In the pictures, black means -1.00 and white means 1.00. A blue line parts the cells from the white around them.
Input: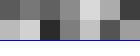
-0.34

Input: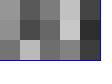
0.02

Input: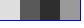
-0.64

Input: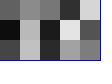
0.27

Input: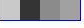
0.09

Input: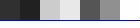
0.13

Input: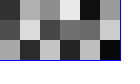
0.49

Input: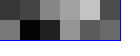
-0.29

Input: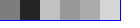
0.35

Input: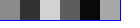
-0.93
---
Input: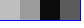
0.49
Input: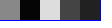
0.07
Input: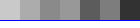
0.58
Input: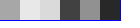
0.31
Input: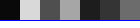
-0.93
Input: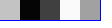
0.53
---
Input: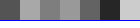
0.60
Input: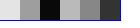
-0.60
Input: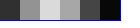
-0.94
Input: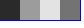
-0.10
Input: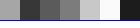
-0.78
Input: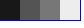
0.86
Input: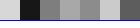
-0.27
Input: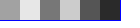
-0.67
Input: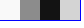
0.66
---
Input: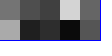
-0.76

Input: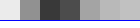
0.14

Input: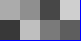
0.50

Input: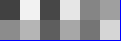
0.42

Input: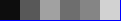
-0.31

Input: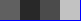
-0.69

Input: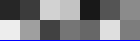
0.25
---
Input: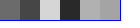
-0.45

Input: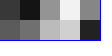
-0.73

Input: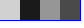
-0.42

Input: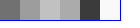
-0.11

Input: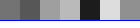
-0.32

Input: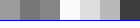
-0.07
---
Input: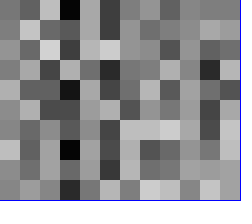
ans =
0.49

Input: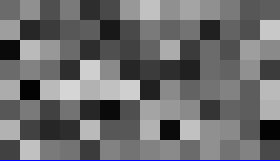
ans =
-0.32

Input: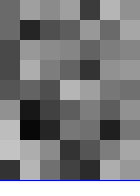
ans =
0.48

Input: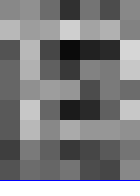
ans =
-0.30

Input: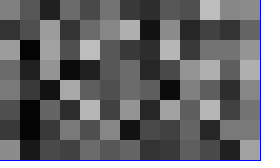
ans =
-0.38

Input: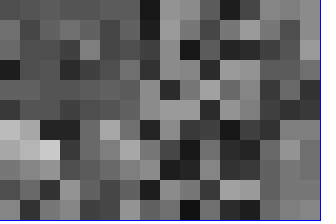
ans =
-0.07
